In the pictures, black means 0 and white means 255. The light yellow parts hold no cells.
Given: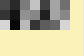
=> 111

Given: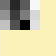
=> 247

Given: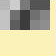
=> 84

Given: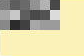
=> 73

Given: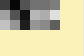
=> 125

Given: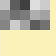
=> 204

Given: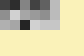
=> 187

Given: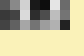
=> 107
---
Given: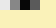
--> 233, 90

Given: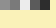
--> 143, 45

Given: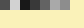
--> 78, 141

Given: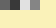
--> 100, 133

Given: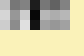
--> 193, 161

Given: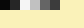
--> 7, 60

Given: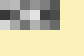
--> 177, 105
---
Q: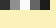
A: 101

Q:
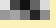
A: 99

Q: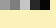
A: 39

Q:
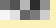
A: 44

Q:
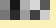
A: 215

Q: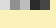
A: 42
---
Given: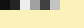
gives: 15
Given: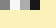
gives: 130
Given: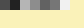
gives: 76
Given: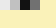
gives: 234
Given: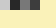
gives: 202
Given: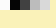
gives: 251
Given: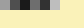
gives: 158
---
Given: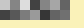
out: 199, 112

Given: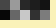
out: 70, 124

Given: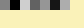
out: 131, 173

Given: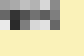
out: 160, 103

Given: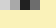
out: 210, 109

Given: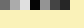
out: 108, 38

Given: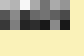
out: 192, 24
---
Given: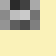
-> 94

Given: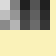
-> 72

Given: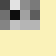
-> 193

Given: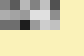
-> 154

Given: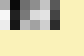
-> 162

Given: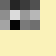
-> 5

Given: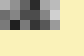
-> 53
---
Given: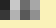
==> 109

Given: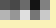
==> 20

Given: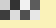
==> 241

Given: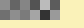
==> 187

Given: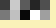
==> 37

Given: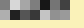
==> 117

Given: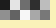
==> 47
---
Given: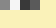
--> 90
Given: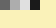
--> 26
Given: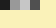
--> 80
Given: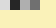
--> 112
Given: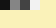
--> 242
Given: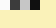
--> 16
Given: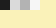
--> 246
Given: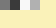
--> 177
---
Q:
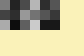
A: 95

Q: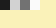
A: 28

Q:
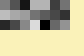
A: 219

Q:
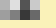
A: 158

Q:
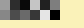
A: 106

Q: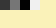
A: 54

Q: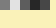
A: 226

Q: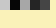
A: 6

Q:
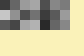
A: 178

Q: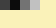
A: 63
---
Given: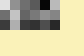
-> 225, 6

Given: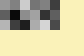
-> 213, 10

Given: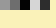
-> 214, 3

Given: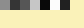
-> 252, 9

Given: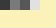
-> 225, 57

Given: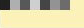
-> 207, 33

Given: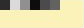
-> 218, 13

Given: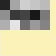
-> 228, 24

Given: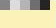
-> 220, 36

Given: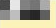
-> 230, 39
